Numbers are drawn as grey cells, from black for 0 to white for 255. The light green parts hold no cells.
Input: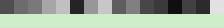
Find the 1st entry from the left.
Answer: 79
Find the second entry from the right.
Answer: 43
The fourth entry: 166
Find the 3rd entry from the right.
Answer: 65
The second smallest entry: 36

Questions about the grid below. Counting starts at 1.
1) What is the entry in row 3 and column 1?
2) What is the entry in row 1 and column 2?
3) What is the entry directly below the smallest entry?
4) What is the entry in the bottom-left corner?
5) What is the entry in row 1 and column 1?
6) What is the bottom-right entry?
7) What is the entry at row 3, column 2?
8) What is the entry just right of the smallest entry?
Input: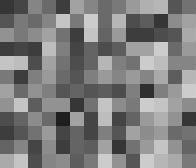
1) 146
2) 69
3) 69
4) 170
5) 54
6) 121
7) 121
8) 162

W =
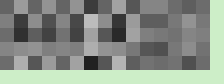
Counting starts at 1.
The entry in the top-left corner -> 100
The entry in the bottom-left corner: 108
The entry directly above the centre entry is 141
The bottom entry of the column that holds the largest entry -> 33
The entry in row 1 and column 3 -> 100
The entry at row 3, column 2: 48
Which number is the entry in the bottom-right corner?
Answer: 108
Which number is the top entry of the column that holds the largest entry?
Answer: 60
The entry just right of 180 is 94
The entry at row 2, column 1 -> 127
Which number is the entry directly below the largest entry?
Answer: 162
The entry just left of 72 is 133
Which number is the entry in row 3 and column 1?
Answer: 108
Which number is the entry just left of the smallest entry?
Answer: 162
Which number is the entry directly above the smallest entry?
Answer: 174
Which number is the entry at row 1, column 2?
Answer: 155

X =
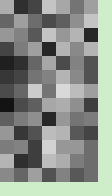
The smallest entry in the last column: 39
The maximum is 217
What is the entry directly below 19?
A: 95
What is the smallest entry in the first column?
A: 19
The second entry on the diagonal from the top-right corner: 143
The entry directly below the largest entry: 173
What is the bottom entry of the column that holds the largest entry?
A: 130
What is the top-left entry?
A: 173
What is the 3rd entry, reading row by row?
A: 68
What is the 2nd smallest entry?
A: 31
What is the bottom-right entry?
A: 109
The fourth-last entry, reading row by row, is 82
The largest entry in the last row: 159
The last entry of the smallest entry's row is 62
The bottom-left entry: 137
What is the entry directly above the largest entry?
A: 180
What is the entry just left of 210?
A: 62
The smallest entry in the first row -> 47
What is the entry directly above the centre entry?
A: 130
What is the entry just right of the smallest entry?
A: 75
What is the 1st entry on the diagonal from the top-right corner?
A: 159
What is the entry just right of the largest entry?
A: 188
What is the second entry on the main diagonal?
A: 159
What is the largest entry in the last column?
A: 196
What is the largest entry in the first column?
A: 180
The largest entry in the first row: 196
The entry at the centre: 116

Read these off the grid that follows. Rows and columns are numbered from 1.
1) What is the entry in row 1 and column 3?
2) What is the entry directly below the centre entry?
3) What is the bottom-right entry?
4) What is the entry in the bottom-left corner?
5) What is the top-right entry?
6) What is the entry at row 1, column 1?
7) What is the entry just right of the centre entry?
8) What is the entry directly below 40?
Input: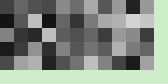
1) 81
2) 87
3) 161
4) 74
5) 153
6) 66
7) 101
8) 146

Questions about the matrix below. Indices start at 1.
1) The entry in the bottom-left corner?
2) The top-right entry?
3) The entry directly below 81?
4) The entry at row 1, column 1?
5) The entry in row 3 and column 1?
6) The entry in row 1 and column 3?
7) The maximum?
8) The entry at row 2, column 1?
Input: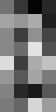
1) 123
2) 40
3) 193
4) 115
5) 136
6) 4
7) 227
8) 164
